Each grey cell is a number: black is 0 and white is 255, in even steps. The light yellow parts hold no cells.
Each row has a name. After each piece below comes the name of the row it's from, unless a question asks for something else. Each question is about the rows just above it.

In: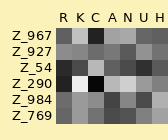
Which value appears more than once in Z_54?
[75]
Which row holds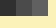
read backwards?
Z_54

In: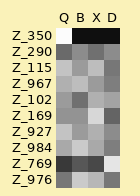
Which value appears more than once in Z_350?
[15]
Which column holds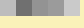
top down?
B
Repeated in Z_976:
[119]
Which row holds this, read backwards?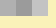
Z_927
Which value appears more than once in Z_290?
[140]
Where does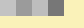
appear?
Z_115

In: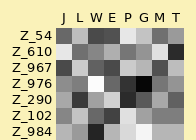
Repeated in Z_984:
[182]
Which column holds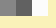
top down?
W

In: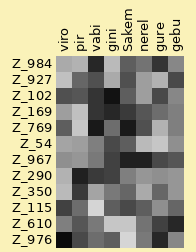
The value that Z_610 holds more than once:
[198]
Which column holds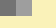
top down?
nerel
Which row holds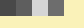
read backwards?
Z_115
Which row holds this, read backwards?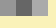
Z_350

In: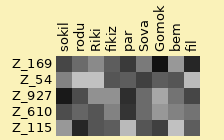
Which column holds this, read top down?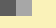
Gomok
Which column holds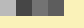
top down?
fil
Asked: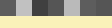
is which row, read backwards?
Z_115

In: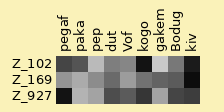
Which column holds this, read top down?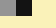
pegaf
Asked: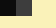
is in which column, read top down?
kiv

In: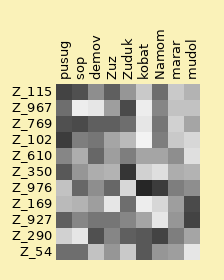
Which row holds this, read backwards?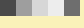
Z_169
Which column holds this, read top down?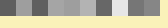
Zuz
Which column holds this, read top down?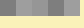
marar
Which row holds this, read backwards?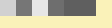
Z_769
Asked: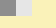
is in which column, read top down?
demov

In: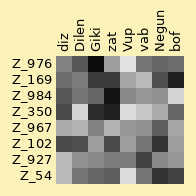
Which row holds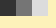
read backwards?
Z_54
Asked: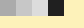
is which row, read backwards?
Z_350
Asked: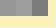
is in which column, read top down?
Vup
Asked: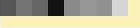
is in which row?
Z_984
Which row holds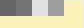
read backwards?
Z_976
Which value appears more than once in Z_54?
[116]

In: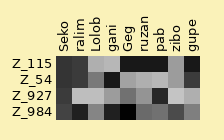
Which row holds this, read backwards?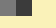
Z_54
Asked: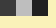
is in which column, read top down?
ralim
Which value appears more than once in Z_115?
[24]
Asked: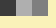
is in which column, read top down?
gupe
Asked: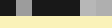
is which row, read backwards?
Z_115
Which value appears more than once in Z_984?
[32]
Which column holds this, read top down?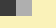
gupe

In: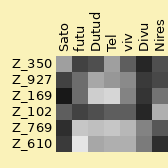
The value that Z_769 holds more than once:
[198]
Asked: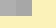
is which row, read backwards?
Z_610
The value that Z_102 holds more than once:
[94]
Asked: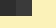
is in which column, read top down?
Sato
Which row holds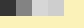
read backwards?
Z_169
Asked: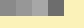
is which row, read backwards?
Z_927
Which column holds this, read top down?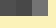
Nires

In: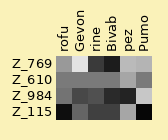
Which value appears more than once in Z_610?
[122]
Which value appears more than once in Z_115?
[64]
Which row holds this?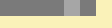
Z_610
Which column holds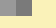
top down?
rofu

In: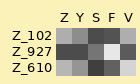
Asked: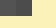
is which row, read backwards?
Z_102
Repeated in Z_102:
[174]

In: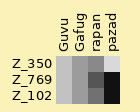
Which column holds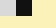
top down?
pazad
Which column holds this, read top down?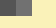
rapan

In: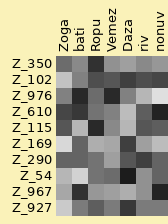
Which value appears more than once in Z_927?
[123]
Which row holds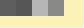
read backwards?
Z_115
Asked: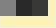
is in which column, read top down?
bati
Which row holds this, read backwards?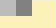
Z_610
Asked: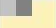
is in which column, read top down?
Zoga
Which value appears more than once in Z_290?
[100]
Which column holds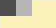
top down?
riv

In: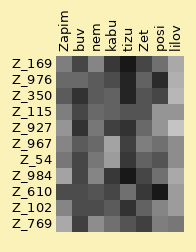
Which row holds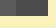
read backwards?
Z_102
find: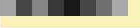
Z_984
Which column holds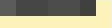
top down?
buv

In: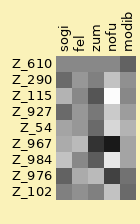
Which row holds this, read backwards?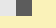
Z_984
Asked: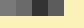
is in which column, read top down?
zum
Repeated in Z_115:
[136]
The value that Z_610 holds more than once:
[136]
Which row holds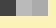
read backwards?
Z_976

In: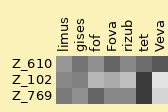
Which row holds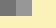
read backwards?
Z_610
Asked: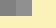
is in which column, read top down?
gises
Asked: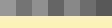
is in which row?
Z_610
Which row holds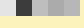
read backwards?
Z_102
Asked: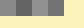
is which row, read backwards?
Z_610

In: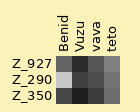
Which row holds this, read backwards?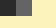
Z_927

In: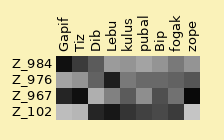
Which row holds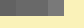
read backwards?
Z_976
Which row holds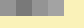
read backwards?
Z_984
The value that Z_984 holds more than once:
[148]

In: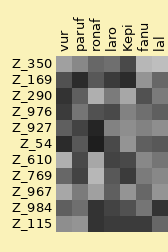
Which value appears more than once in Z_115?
[59]
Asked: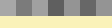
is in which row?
Z_967
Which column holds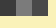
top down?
laro

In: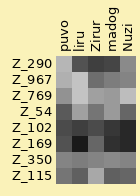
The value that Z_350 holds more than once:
[132]
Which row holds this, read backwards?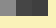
Z_290
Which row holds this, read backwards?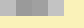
Z_769

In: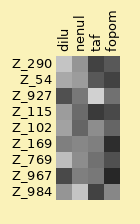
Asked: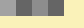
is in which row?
Z_102
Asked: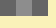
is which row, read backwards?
Z_102
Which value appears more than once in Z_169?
[127]
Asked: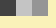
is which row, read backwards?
Z_984

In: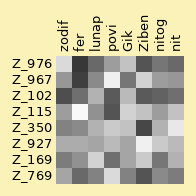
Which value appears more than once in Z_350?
[178]
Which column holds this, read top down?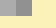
fer
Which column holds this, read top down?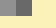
fer
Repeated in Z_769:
[130]
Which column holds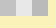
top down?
nit

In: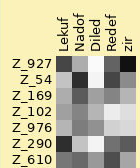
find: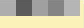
Z_169
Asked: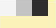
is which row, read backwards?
Z_290
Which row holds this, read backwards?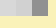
Z_976
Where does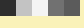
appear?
Z_290
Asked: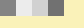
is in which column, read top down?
Redef

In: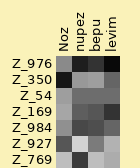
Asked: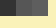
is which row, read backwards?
Z_169
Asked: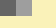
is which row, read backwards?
Z_350
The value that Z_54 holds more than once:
[109]

